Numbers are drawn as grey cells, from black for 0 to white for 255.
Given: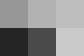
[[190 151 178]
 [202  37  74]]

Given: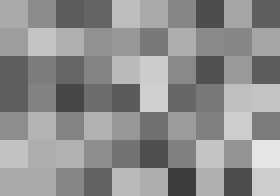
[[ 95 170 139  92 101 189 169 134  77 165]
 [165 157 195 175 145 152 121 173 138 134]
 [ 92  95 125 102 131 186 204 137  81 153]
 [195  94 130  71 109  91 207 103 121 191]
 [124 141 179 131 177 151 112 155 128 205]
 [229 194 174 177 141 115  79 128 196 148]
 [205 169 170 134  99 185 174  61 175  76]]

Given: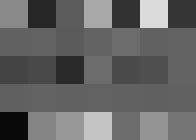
[[ 53 137  38  92 168  50 219]
 [ 98  97  98  91  99 108  97]
 [ 99  68  72  42 108  75  79]
 [ 97  96  98  97  98  97  96]
 [117  10 133 152 197 108 148]]

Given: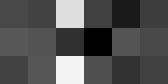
[[ 62  72  66 222  64  26]
 [ 73  88  82  49   1  84]
 [ 65  66  85 244  80  50]]

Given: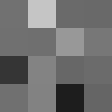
[[105 113 197 106]
 [119 112 111 152]
 [107  53 131 103]
 [101 112 130  29]]

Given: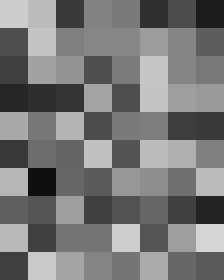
[[ 28 205 187  58 131 122  47  76]
 [ 93  78 195 127 134 135 156 133]
 [120  64 162 148  79 123 197 133]
 [153  38  46  52 164  78 195 158]
 [ 58 169 118 181  76 122 126  61]
 [128  56 109 100 193  84 187 175]
 [187 182  15 103  91 151 142 111]
 [ 36  95  85 158  63  82 102  65]
 [213 185  64 117 117 206  85 158]
 [ 90  64 201 164 132 117 170 103]]
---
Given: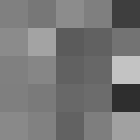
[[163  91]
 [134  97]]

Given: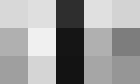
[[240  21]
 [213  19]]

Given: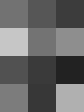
[[115 142]
 [ 58  34]]

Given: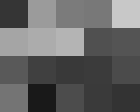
[[172 180]
 [ 64  57]]

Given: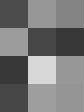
[[ 70  55]
 [215 151]]

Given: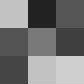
[[121  63]
 [194 207]]
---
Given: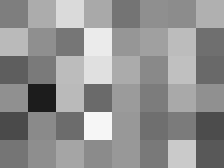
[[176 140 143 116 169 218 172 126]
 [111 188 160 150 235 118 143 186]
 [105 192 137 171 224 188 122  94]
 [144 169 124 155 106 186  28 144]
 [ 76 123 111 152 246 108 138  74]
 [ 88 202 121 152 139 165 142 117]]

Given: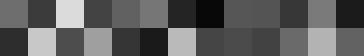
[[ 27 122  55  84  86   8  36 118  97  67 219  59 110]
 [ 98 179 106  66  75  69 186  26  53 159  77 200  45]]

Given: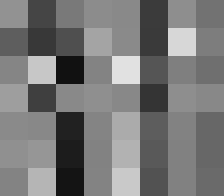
[[114 142  59 137 140 121  69 146]
 [125 215  58 138 164  79  56  94]
 [111 127  85 225 131  17 199 133]
 [136 142  52 136 143 137  63 158]
 [103 130  93 171 132  33 136 138]
 [103 129  89 178 130  28 150 144]
 [106 129  82 201 131  20 181 131]]

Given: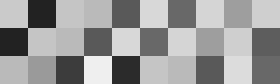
[[207 158 213 104 216  89 186 197  34 202]
 [ 93 207 158 213 104 216  89 186 197  34]
 [104 220  89 186 197  43 239  60 154 186]]

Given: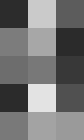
[[ 92 202  44]
 [ 43 167 124]
 [ 56 120 109]
 [ 80 227  43]
 [154 163 121]]

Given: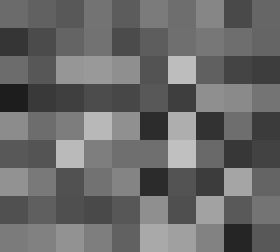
[[102  73 134 110 123  92 115  88  97 107]
 [101 110 119 111  93  75 114 100  75  53]
 [ 61  68  96 189  83 143 153 150  87 108]
 [116 138 143  62  88  71  76  63  57  29]
 [ 59 110  50 174  44 144 184 125 109 140]
 [ 66  55 105 192 111 111 126 186  84  88]
 [100 165  60  83  43 132 114  81 121 146]
 [116  89 162  79 143  87  73  79  95  80]
 [ 88  37 130 160 169  97 126 146 129 123]]

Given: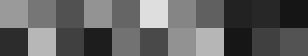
[[ 21  39  34  96 133 222 101 147  81 118 154]
 [ 83  64  22 182 146  73 114  29  64 183  44]]

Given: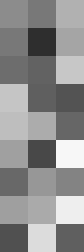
[[177 120 140]
 [165  46 120]
 [199  98 109]
 [ 83  95 197]
 [102 172 190]
 [247  72 160]
 [131 151 104]
 [238 170 159]
 [ 95 220  80]]
